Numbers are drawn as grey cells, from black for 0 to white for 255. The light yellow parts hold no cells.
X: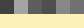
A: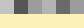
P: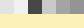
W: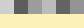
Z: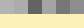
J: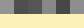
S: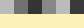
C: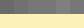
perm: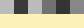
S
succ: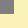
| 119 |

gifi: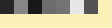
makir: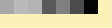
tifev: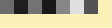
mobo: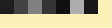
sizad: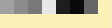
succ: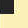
| 134 |
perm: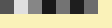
tifev
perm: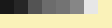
gifi
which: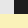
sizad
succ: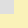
| 83 |

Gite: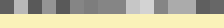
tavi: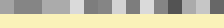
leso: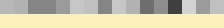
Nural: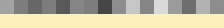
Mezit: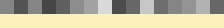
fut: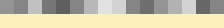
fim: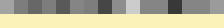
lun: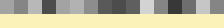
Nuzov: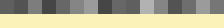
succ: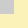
| 133 |
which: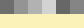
fut
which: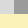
Nural

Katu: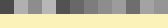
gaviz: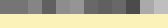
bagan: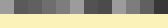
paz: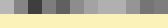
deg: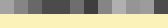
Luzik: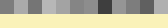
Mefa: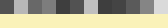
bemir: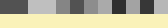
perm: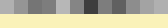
paz
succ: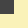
| 90 |

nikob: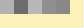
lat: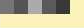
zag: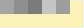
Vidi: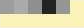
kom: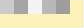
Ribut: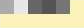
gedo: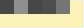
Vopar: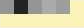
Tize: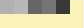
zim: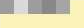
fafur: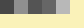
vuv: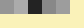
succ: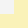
| 184 |
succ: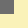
| 184 |
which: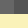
Ribut
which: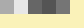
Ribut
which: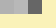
Tize
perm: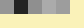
Vidi
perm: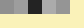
Vidi

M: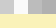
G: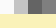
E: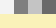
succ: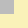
| 176 |
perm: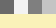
E
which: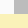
M
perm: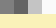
G
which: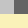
G
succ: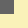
| 127 |

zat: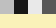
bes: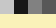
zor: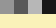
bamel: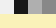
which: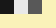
zat
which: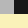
zor
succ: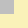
| 23 |
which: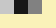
bes

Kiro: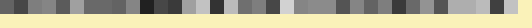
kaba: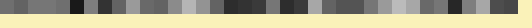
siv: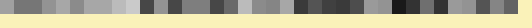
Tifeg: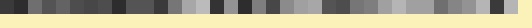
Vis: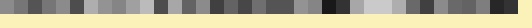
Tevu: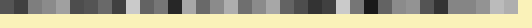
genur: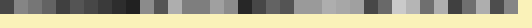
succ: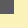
| 160 |
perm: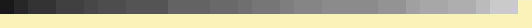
Vis

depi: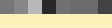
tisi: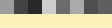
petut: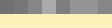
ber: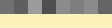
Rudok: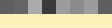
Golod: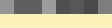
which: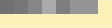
petut
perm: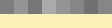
petut
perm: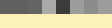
Rudok
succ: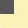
| 73 |
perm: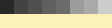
tisi
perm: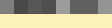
Golod
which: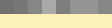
petut

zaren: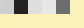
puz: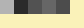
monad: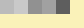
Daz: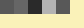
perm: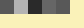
Daz
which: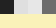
zaren
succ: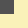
| 102 |

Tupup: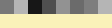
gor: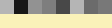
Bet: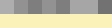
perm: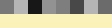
gor
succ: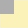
| 146 |
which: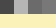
gor
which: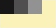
Tupup
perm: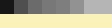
Tupup
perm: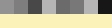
gor

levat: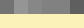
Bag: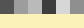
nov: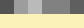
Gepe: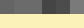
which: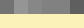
levat
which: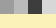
Bag
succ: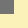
| 149 |
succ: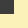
| 215 |
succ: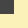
| 76 |
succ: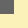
| 107 |

